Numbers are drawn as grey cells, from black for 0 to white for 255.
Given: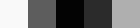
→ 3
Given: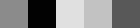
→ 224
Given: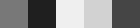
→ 239
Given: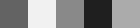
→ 137
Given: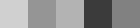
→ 179
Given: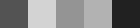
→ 148
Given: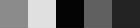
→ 4
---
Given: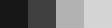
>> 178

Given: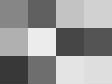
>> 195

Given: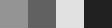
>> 225

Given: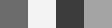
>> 60

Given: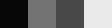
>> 72

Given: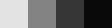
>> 54

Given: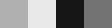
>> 22

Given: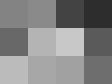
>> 67

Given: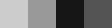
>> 22
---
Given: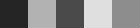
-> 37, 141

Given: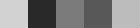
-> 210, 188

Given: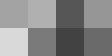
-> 163, 106

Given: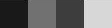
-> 25, 215

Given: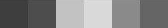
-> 62, 101

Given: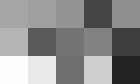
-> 166, 34
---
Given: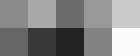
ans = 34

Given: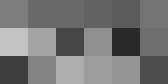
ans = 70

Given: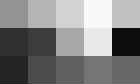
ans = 167

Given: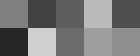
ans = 107

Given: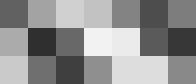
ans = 104

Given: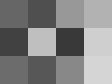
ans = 57

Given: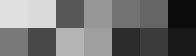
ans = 180

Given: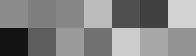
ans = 155

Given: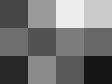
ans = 124
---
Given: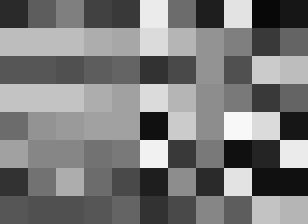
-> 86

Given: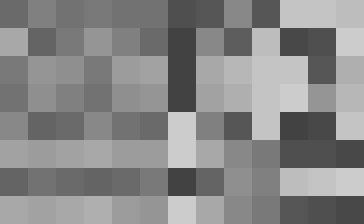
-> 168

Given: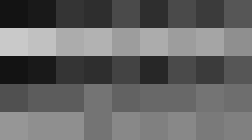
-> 150

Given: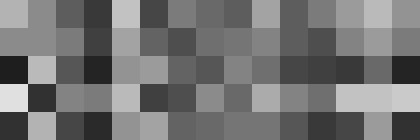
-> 49

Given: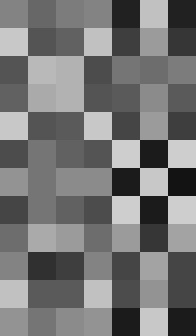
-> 147

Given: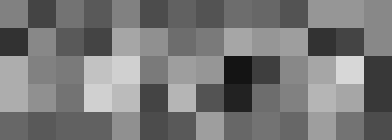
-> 103

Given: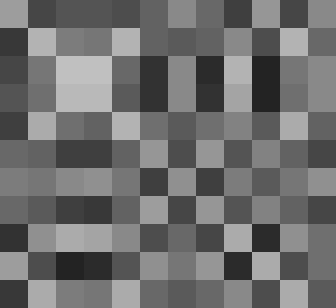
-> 56

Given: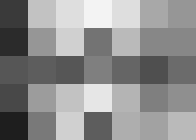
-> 30

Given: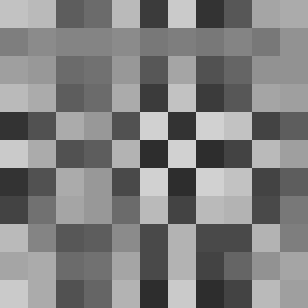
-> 202
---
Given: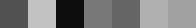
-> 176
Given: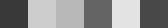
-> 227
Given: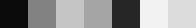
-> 242
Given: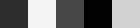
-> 2
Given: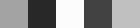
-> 66
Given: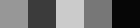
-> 119
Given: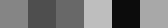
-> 12
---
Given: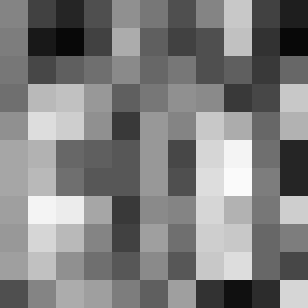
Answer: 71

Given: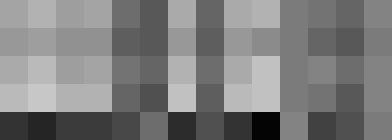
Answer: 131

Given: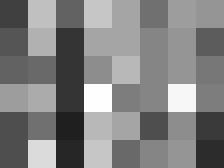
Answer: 58

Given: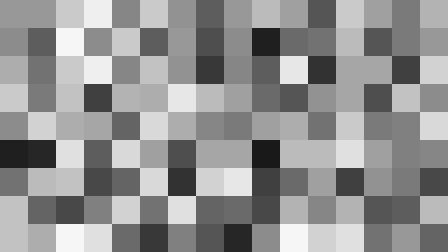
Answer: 187

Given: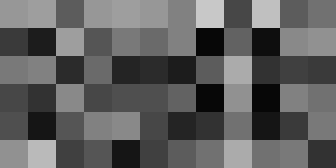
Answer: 121

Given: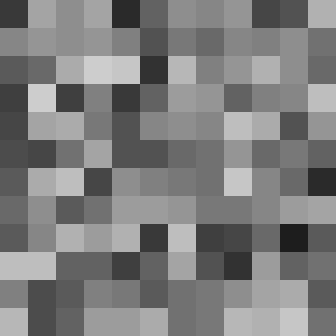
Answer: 90

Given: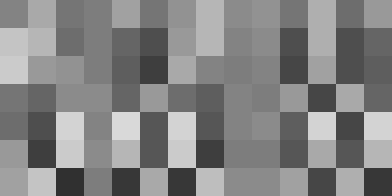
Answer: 182

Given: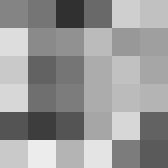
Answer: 98

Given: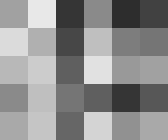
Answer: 87
